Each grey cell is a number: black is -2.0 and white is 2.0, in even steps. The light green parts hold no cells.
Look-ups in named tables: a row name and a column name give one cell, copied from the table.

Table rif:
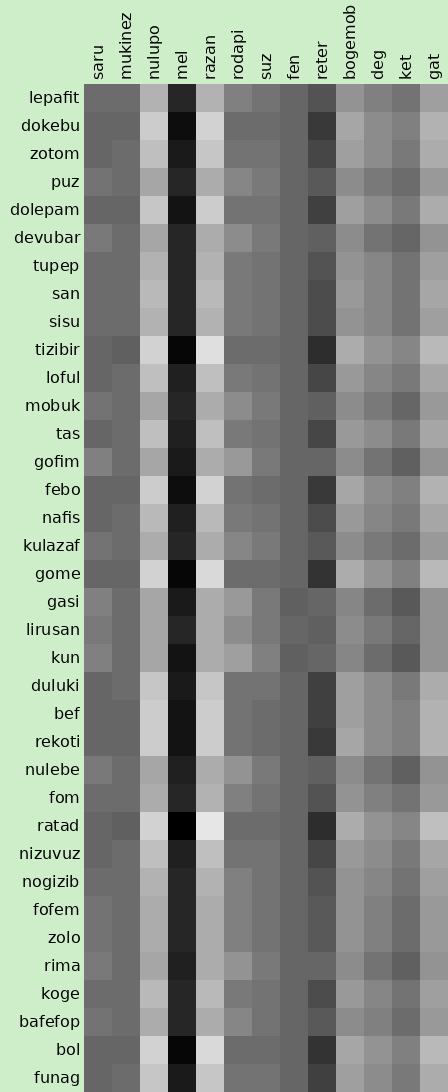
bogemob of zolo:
0.3
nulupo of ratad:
1.3
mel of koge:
-1.4
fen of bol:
-0.4
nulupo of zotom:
1.0
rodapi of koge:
-0.1
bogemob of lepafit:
0.3
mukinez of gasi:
-0.3
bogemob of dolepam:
0.5
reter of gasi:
-0.4

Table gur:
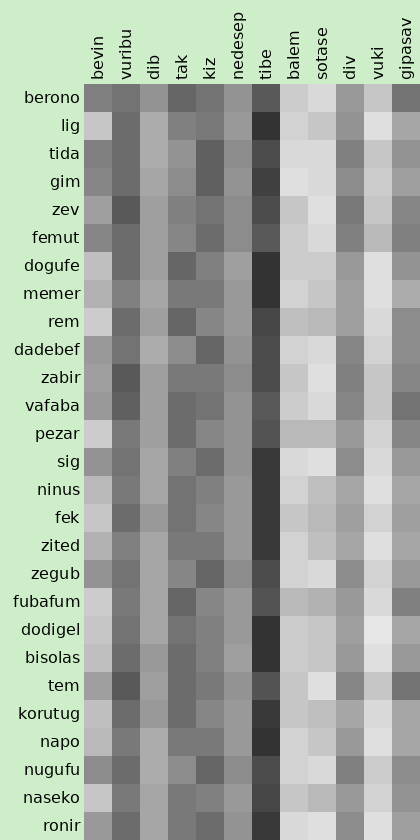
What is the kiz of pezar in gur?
0.1
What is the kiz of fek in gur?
0.1
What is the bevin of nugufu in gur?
0.2
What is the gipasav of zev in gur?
0.1
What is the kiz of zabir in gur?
-0.1
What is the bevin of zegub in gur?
0.3
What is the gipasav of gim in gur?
0.5
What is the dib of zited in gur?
0.6
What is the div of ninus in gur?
0.6

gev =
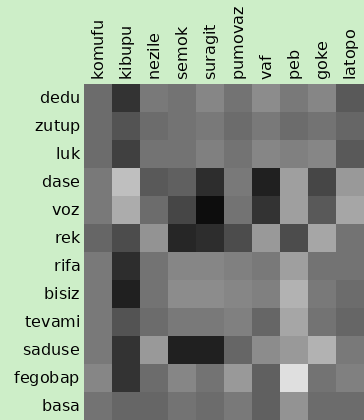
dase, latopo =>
0.4
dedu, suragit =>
0.1
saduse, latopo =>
-0.1
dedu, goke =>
0.1
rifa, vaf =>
-0.1
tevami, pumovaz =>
0.0
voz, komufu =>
-0.1
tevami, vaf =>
-0.4
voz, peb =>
0.5
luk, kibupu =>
-1.0

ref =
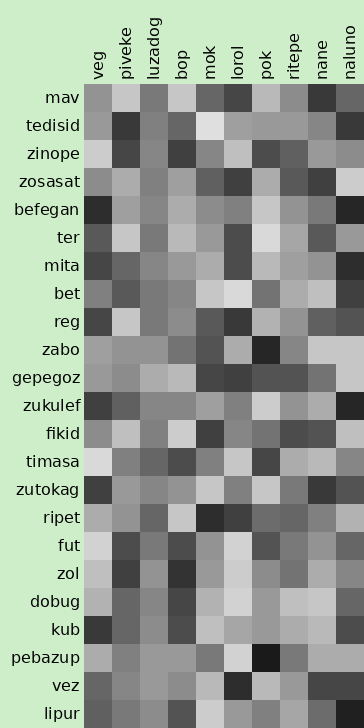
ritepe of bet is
0.7
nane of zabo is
1.1
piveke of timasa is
0.0
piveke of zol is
-1.0
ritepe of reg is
0.3
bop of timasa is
-0.8
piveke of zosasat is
0.7
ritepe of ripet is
-0.4
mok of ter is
0.4
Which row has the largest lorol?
bet

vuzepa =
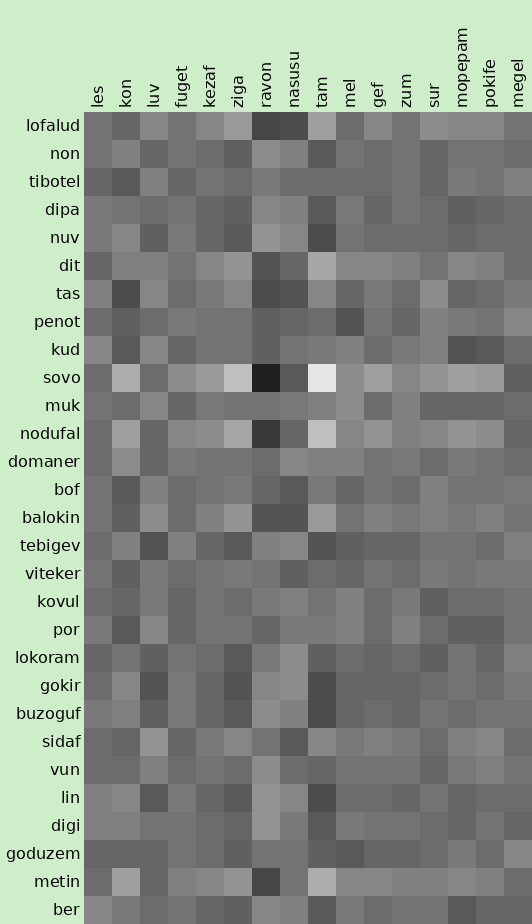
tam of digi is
-0.6
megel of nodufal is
-0.4
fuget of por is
-0.4
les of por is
-0.1
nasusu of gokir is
0.2
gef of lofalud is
0.1
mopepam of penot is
-0.1
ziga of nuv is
-0.6
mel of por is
0.0

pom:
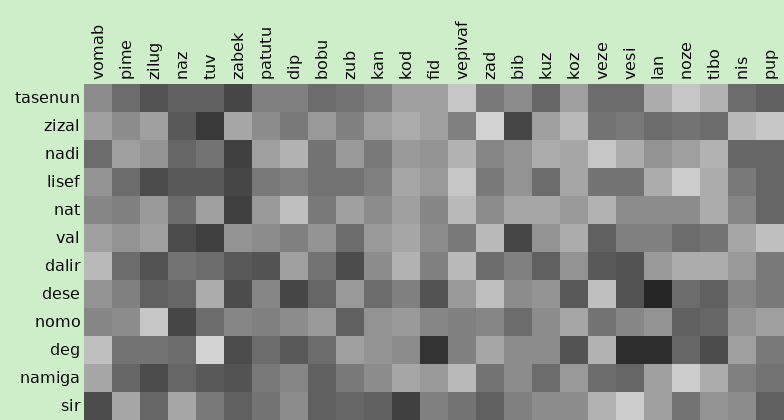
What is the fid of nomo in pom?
0.1
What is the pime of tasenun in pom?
-0.3
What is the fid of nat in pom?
0.1
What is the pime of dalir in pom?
-0.3
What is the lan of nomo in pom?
0.3
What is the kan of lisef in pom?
0.0
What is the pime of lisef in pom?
-0.3
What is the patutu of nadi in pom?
0.5
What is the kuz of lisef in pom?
-0.3
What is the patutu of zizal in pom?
0.2
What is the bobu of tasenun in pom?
-0.3
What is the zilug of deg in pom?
-0.2
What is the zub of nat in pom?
0.5
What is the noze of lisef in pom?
1.2
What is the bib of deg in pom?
0.2
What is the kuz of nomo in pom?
0.2
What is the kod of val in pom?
0.6

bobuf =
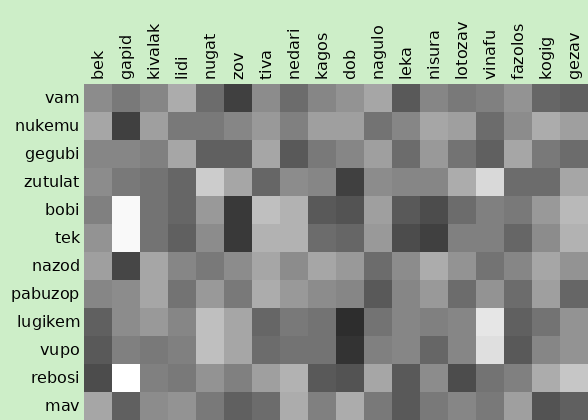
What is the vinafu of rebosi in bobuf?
-0.2
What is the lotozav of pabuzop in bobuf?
-0.3
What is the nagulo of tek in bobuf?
0.4
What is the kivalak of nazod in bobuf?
0.6
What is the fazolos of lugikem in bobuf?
-0.5
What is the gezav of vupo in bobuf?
0.3
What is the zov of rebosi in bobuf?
0.0

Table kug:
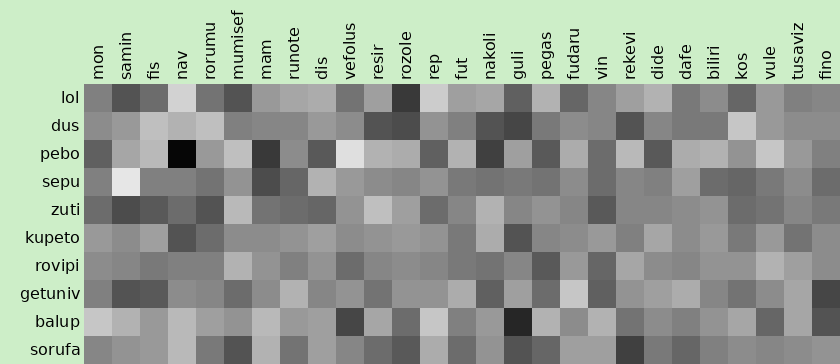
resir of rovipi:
0.1
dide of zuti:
0.1
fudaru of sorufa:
0.5
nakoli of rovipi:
-0.2
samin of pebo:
0.6
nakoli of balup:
0.4
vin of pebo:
-0.3
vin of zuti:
-0.6
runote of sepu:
-0.4
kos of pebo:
0.3
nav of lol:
1.3
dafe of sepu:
0.5
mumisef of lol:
-0.7
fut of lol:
0.5
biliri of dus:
-0.1
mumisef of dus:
0.0
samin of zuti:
-0.8
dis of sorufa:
0.5
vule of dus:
0.4
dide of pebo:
-0.6
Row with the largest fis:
dus

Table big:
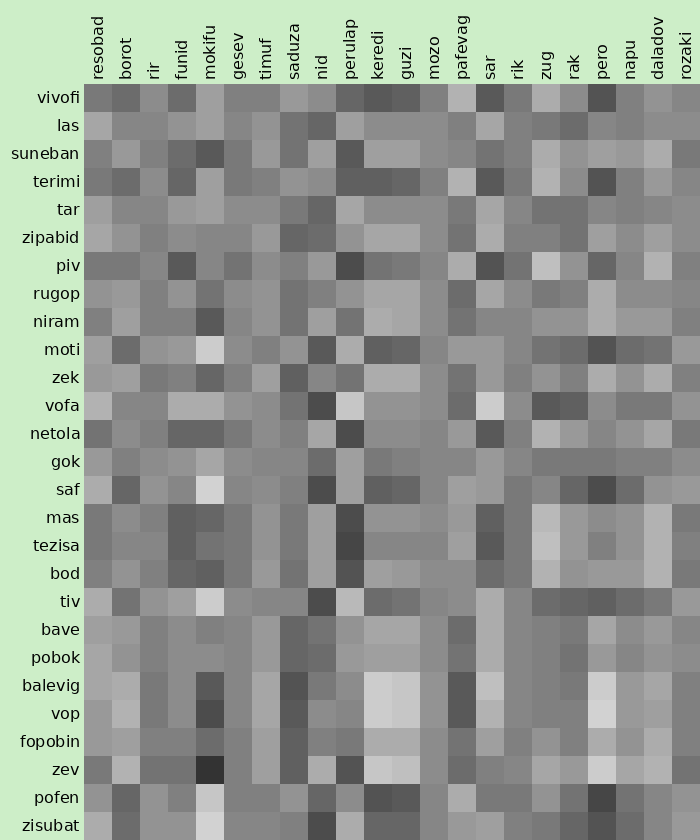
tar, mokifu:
0.5
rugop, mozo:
0.2
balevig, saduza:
-0.7
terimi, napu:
0.0
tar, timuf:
0.2
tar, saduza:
-0.1
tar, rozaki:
0.2
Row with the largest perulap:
vofa

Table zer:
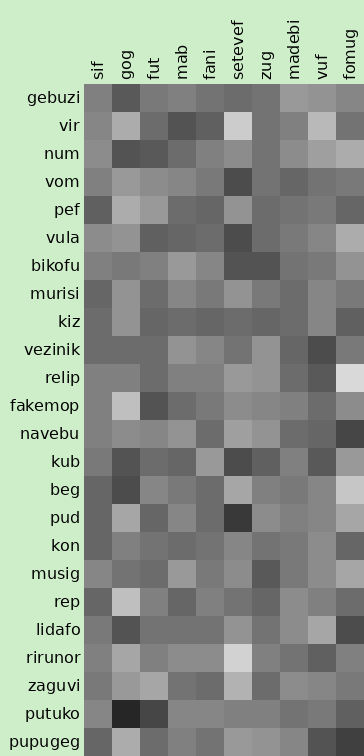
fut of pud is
-0.4
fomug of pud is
0.6
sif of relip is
0.0
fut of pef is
0.4
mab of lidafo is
-0.2
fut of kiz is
-0.4
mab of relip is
0.0
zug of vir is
-0.2
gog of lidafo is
-0.7
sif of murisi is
-0.4
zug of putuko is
0.0
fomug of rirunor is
0.0
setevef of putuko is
0.0
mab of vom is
0.1
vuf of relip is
-0.6

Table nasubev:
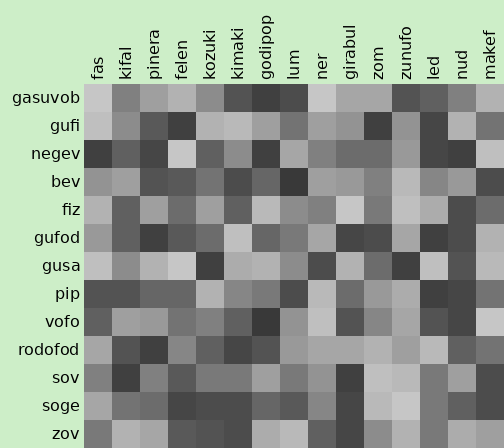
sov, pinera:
0.0
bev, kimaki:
-0.8
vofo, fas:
-0.5
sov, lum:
-0.1
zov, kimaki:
-0.8
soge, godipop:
-0.4
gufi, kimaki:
0.9
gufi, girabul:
0.3
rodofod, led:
0.9
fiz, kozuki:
0.5
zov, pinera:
0.6
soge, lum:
-0.6
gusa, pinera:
0.8
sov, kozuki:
-0.1
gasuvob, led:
-0.5
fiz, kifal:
-0.5
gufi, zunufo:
0.3
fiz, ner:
0.0
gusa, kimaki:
0.7
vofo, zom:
0.1
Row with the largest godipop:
fiz

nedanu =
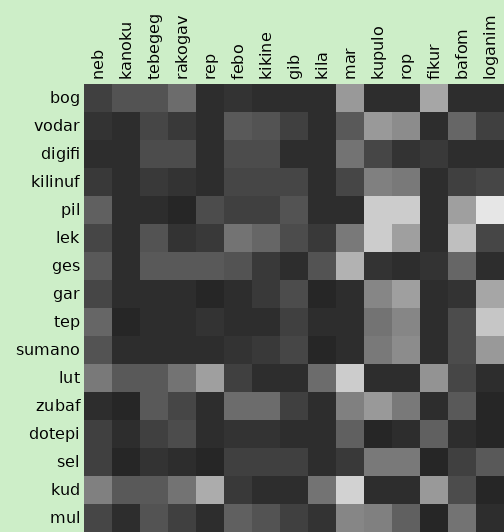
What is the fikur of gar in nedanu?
-1.3
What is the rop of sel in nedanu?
-0.1
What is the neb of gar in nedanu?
-0.9
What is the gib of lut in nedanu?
-1.3
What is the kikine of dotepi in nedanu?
-1.2
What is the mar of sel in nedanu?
-1.1
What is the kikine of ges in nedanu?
-1.1
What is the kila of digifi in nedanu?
-1.3
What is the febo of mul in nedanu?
-0.5
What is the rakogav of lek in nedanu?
-1.2
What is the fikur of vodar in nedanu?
-1.3
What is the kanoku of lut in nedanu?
-0.6
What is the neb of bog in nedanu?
-1.0
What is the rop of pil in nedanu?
1.2
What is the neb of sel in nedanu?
-1.0
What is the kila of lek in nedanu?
-1.1
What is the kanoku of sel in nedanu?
-1.4
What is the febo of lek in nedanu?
-0.2

